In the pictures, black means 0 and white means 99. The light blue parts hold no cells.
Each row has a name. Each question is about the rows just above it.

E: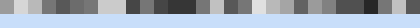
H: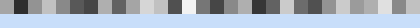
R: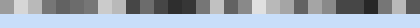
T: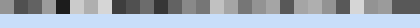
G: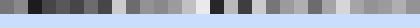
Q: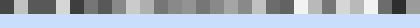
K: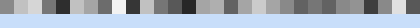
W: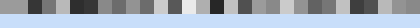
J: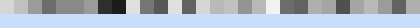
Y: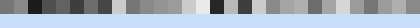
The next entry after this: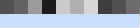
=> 21
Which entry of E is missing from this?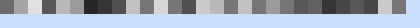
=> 50
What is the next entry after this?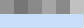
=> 42

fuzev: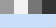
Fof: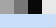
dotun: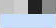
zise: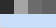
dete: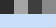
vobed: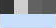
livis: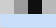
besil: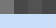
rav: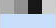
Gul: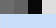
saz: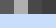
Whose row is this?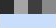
dete
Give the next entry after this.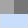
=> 3
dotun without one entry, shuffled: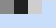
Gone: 76
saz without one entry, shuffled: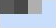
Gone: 24
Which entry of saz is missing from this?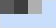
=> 28
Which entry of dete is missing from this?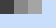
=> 17
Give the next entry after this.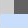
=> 35

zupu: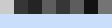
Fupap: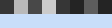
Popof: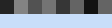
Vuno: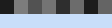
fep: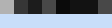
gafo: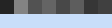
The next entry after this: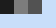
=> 45
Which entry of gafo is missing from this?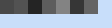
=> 25
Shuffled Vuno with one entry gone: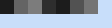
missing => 42
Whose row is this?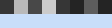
Fupap
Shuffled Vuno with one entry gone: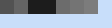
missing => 18

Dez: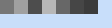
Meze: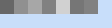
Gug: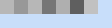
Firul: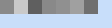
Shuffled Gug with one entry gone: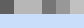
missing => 68
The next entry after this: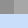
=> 50

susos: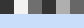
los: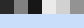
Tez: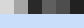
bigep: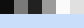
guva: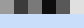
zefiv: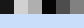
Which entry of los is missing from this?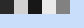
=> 57
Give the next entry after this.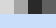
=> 30
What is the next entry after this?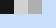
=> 2

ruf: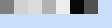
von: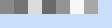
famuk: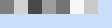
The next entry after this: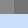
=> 85
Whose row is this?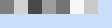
famuk
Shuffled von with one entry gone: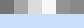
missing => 41
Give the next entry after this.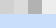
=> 3
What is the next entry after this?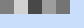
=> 96

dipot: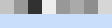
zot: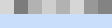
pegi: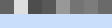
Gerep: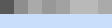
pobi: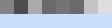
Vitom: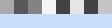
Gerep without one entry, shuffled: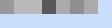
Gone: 63
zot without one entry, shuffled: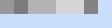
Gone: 80
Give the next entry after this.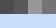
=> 48

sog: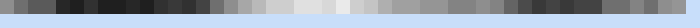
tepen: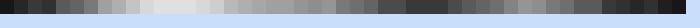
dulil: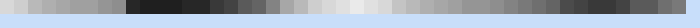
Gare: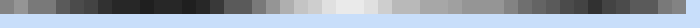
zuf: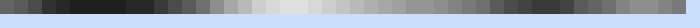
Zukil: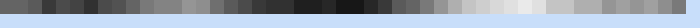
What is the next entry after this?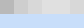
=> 80
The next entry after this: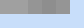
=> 47
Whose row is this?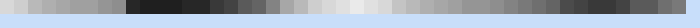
dulil
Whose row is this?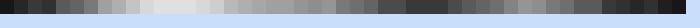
tepen
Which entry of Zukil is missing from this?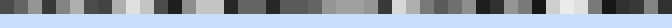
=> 32
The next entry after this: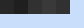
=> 26

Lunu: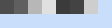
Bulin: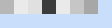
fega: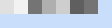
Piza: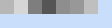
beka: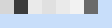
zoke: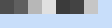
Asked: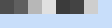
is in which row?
Lunu
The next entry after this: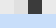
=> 77
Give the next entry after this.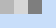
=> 33

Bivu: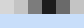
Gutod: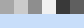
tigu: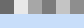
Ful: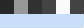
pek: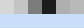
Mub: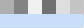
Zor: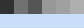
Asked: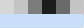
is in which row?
Bivu
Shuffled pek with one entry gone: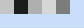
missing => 72
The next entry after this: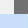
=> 86
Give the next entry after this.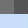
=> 59
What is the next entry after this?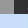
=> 26

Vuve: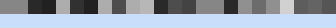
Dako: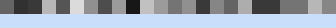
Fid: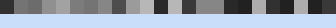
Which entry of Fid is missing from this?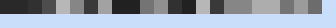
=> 48
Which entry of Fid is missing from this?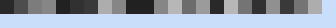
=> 63
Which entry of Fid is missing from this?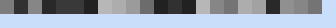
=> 30
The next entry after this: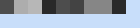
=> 56
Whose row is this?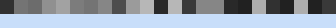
Fid
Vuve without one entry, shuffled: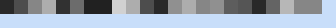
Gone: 26

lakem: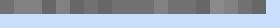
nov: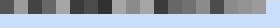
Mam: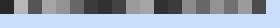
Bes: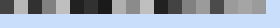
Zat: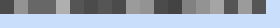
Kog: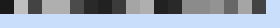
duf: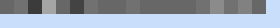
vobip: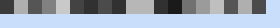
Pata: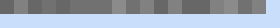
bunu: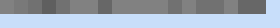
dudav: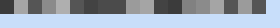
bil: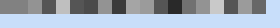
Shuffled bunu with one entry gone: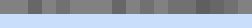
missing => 47
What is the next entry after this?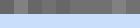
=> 44
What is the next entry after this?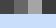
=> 29
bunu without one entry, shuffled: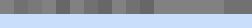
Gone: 37
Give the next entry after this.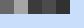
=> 64
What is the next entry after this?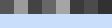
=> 64

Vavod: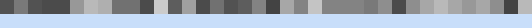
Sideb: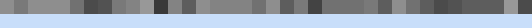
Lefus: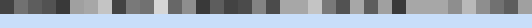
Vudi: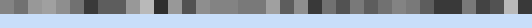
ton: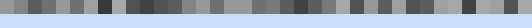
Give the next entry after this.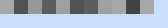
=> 62
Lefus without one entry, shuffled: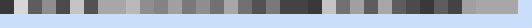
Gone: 40
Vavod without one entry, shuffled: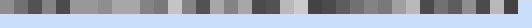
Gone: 68
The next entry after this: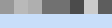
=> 62

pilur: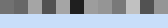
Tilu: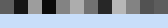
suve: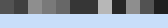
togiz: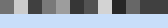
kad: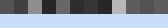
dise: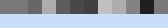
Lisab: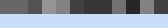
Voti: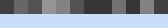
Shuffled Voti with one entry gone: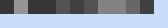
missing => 44
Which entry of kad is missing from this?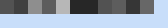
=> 18
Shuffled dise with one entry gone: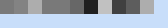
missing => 28

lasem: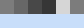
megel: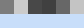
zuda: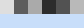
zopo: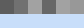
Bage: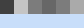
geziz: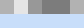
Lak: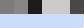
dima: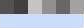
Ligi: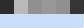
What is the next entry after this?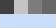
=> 48
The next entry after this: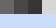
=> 48
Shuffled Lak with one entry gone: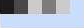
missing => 52
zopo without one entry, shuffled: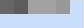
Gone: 44
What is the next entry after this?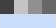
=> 63
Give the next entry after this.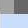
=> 63

